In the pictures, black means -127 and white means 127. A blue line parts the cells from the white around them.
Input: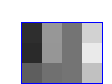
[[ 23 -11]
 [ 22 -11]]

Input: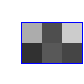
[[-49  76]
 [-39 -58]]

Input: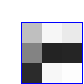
[[118 106]
 [-92 -90]]

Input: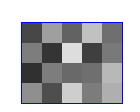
[[ 31 -29]
 [-75  93]]

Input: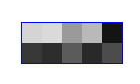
[[ 90  26]
 [-82 -36]]

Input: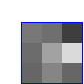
[[-16 -65]
 [ 34  90]]

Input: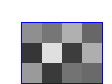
[[ -9  48]
 [ 95 -66]]

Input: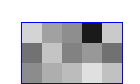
[[33 14]
 [68  2]]

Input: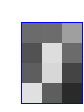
[[-19  31]
 [ 93 -20]]
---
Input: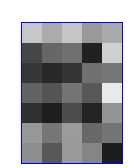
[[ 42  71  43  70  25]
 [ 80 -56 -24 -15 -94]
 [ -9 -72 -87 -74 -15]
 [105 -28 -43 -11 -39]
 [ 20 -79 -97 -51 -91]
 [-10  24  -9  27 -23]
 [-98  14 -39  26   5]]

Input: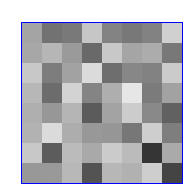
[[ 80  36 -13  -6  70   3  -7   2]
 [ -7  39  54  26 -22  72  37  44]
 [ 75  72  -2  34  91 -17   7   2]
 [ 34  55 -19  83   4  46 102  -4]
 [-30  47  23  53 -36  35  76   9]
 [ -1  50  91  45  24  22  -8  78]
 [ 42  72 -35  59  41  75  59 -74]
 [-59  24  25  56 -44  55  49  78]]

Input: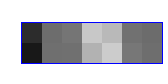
[[ -19  -83  -18  -10   72   57  -14]
 [ -17 -103  -16  -15   50   76   -8]]

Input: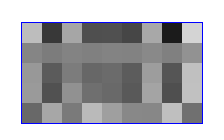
[[  84   61  -71   38  -48  -47  -57   40 -100]
 [  18    5   -3    3    0    3    2    9    0]
 [  64   24  -36   -3  -24  -20  -35   29  -42]
 [  65   26  -46   17  -16  -22  -38   36  -48]
 [ -15  -23   39   -5   58   31    8    7   63]]

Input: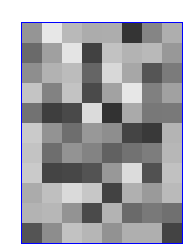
[[ 46  21 103  57  44  45 -75   5]
 [ 24 -21  32 100 -62  66  51  57]
 [ -4  14  50  60 -26  88  39 -42]
 [ 33  68   2  67 -53  34 103   0]
 [ -6 -13 -65 -54  91 -77  42  -7]
 [ 52  74  19 -17  24  14 -59 -70]
 [ 55  67 -17  19   3 -30 -13  -2]
 [ 65  74 -59 -56 -44  24  92 -46]
 [ 58  43  63  90  71 -61  48  26]
 [-15  51  55  19 -53  51 -21  -6]
 [-60 -43  13  66  54  18  47  47]]

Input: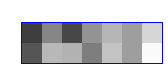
[[ 86 -65   6 -56  19  54  30]
 [122 -42  56  50  -1  67  30]]

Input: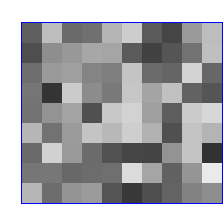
[[ 61 -32  61 -21 -15  52  77 -37 -58  26]
 [ 63 -49  14  24  39  37 -37 -62 -42 -13]
 [-24 -17  26  31   4  -1  68 -20 -26  83]
 [-42 -10 -75  75  12  -6  70  36  65 -29]
 [ 87 -13  19  36 -47  72  82  31 -34  75]
 [ 52  54 -13  27  68  56  78  49 -47  67]
 [-77 -21  81  25 -20 -46 -58 -59  19  68]
 [106  -9  -8 -23 -19 -16  91  37 -30  21]
 [ 13  54 -18  20  27 -43 -71 -49 -28   2]]
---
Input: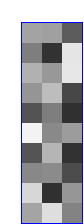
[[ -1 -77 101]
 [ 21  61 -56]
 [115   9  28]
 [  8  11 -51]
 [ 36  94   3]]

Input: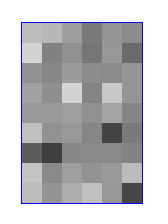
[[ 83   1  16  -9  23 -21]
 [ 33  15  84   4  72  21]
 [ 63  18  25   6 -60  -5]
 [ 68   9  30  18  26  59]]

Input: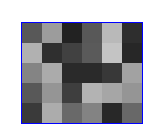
[[ 49 -80 -62 -37  68 -88]
 [-39  21 -65  51  38  21]]

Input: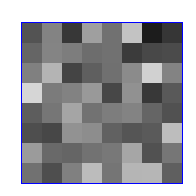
[[-26   4  -2 -18 -14 -68 -55 -52]
 [ 86  -4   2  25 -56  17 -71 -38]
 [-49 -56  18  13 -30 -42 -37  61]
 [-14 -49   0  60 -10  53  54 -32]]

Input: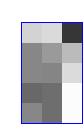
[[  7  26  59]
 [-23 -17 124]]

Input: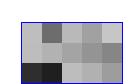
[[61 50 36 20  6]]

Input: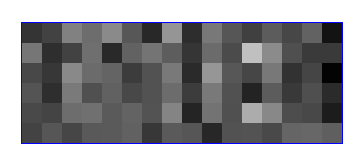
[[ -9 -81 -61 -16 -86 -29 -11 -34 -74 -20 -52  64  11 -48 -69 -69]
 [-43 -81  -5 -47 -30 -55 -45 -19 -67  -6 -46 -92 -35 -70 -48 -84]
 [-60 -41 -57 -38 -37 -30 -72 -37 -41 -88 -45 -44 -54 -26 -24 -32]]

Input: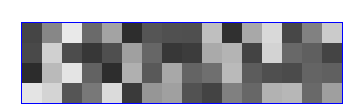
[[-54  80 -51 -72 -48  32 -25 -72 -67  42  52 -60  83 -23 -32 -59]
 [100  84 -42  -7  91 -69  22  32 -45 -60   0 -24  50  55 -22  31]]
